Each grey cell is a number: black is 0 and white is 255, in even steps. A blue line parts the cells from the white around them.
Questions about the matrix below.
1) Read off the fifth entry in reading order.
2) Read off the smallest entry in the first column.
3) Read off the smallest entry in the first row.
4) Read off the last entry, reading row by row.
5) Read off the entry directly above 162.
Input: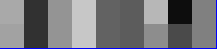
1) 98
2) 162
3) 13
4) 128
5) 169

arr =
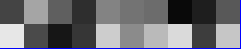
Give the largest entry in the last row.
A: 231
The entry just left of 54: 22
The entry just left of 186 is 139
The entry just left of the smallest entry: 108
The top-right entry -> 88
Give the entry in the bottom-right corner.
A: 198

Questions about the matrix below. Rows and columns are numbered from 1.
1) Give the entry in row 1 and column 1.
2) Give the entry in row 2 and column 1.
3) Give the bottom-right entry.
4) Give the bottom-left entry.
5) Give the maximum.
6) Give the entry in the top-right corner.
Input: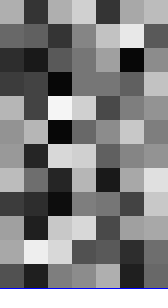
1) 175
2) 104
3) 104
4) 81
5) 245
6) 188

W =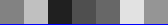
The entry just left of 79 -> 32
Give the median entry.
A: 130
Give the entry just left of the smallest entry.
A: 192

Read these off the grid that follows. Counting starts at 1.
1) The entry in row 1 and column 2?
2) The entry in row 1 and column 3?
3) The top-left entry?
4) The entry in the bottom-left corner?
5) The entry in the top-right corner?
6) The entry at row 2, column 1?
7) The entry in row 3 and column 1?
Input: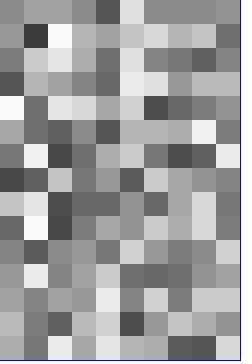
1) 161
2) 161
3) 140
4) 173
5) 147
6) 153
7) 125

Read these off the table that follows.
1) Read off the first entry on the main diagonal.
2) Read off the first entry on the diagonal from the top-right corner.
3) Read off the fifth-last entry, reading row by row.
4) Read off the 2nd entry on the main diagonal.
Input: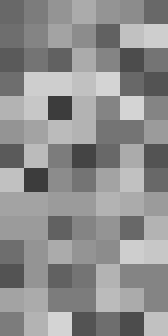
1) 104
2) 104
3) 212
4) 132

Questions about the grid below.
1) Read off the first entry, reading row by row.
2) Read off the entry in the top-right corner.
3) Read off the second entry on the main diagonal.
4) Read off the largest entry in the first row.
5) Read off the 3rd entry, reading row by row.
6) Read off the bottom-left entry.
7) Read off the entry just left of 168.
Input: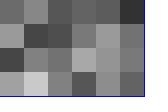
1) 107
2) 50
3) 70
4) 135
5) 86
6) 161
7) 114
